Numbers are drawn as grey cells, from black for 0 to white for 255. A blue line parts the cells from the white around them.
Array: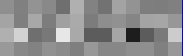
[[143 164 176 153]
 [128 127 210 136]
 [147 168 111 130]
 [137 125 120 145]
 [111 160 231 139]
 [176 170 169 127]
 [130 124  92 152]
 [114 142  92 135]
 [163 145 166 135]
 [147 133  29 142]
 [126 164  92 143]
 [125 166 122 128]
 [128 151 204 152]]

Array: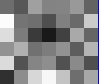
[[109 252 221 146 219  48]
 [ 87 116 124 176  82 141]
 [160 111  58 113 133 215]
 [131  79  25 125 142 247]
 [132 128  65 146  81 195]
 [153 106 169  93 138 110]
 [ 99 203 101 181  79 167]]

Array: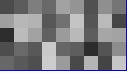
[[ 75 160  45  77 103]
 [ 92 183 187 105  89]
 [126 179 162  88  79]
 [105  87  96 201 204]
 [162 113 155 102 155]
 [148 196 185  94  73]
 [ 80  85  93  44 181]
 [143 186 166  84  68]
 [117  69 163 141 198]]

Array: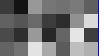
[[ 59  97  74  99]
 [ 19  85  46 114]
 [152 105 153 227]
 [118  60  39 169]
 [113  45 101  91]
 [122 145 229 190]
 [ 95 218  62 176]]

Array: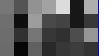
[[119 111 109 107]
 [ 84  15  49   6]
 [146 157 118  96]
 [162  73  55  41]
 [220  67  48  55]
 [ 24  23  77  61]
 [174  56 150  51]]

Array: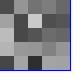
[[ 76 162 188 180  70]
 [149  73  72 152 164]
 [115 202  84 150  46]
 [125  79 108 130 164]
 [104  85 102 149 162]]

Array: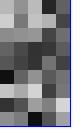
[[184 206 140  99  86  16 196  51 142]
 [146 120 145  73  66  99 170  82 124]
 [187 194 150  50  51 146 212 158  15]
 [ 38 179  69  56 115  90  64 128  85]
 [ 97  69 110  92  65 114 119 213 161]]
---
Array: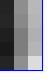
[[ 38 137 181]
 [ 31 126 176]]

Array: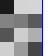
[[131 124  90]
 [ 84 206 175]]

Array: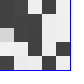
[[ 65  67  66]
 [214  67  65]]

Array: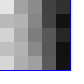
[[185 179 134]
 [211 171 125]]

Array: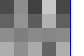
[[ 98 147  93]
 [141 127 138]]

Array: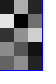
[[227   3 112]
 [ 50 145 207]]

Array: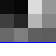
[[ 63  38 182]
 [105 126  95]]

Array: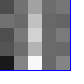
[[113 106 193]
 [ 78 121 210]]
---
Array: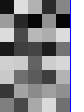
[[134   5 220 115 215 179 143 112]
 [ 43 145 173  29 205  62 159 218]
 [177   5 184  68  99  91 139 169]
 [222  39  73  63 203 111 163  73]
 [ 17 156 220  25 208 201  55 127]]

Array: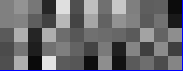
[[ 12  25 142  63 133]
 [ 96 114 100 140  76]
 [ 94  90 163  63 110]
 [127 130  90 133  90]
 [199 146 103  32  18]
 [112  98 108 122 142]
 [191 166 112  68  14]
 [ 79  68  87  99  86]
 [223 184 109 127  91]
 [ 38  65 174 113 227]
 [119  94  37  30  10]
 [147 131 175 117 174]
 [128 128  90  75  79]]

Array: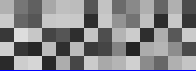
[[ 76  53 203  74 197]
 [176 200  88 141 176]
 [101  44 174 181 103]
 [175 191  46 172 139]
 [137 115 204  36 208]
 [107 147 180 132 181]
 [195 201  78  69 169]
 [ 85  45 197  59 203]
 [188 200  46 187  70]
 [191 202  85  47 173]
 [168 199  69 187  41]
 [ 96  86 199  39 214]
 [118 102 221  54 205]
 [177 202  56 207  42]]

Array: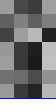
[[159 126  33 189 193 146 183]
 [ 60  96 185  31  26  76  36]
 [ 72 129 158  58  57 108  58]
 [156  97  66 151 158 113 153]]

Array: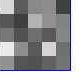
[[ 65 130 135 111 116]
 [141 145  89 212  98]
 [137 178 111  89  82]
 [ 91  63  81 142  85]
 [215  86 119 234 146]]

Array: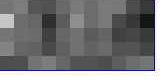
[[ 57  21  57  69 117]
 [ 76  56  70  83 109]
 [120  74  65  83  93]
 [121 121 100 107  78]
 [108 108  91  99  83]
 [121 142 113 113  84]
 [105  92 102  96 102]
 [ 81  47  64  73 124]
 [ 85 102 107  98 115]
 [125 109 109 102  79]
 [118 198 118 131  78]]

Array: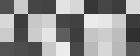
[[217  59  48  86]
 [ 60 203 189 185]
 [ 70 231 205 215]
 [ 55 235 197 186]
 [215  65  61  71]
 [227  69  94 236]
 [ 67 209 229 201]
 [ 69 200 204  71]
 [203  61  68  77]
 [ 80 216 203  82]]
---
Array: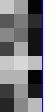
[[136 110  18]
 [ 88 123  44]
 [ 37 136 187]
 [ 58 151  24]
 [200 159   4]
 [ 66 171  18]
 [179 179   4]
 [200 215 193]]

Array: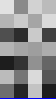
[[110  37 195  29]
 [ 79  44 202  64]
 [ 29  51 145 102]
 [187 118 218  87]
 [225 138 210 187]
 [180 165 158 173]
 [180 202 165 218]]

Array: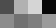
[[140 113 126 155]
 [ 77 177 213   7]]

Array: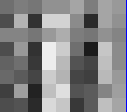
[[ 77  83  42 217 198  56  91 191 165]
 [105  91  69 204 179  69  63 185 153]
 [ 98 111  56 237 185  83  69 191 139]
 [111 125 118 145 145 165 125 165 153]
 [132 132 118 153 173 125 118 145 132]
 [ 77 153  50 237 204 111  27 198 139]
 [ 63 159  34 191 223  83  91 132 159]
 [ 77 179  50 211 211 139  42 165 145]]

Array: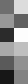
[[151  96]
 [ 23 131]
 [ 90 145]
 [169 191]
 [110 220]
 [ 43 253]]

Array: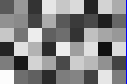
[[125  24 211 166  73 205 185 145  66]
 [252 110  96  43 125 132  66 230 125]
 [199 117 237  96 110  51 192 166 152]
 [145 138  66 172  89  58  73  30 102]
 [ 89 152  51 230 199 218  36 211 172]
 [ 36 224 179  43 237 158 224  16 218]]

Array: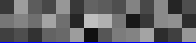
[[ 64  78  50  99 105 157  16  86 124 131 164  44  64 151]
 [118 131 111 164 111  37 191 177 118  24  56 138 144  44]
 [ 56 157  92  72 151  56  99  92  78 131  72 138  37  78]]
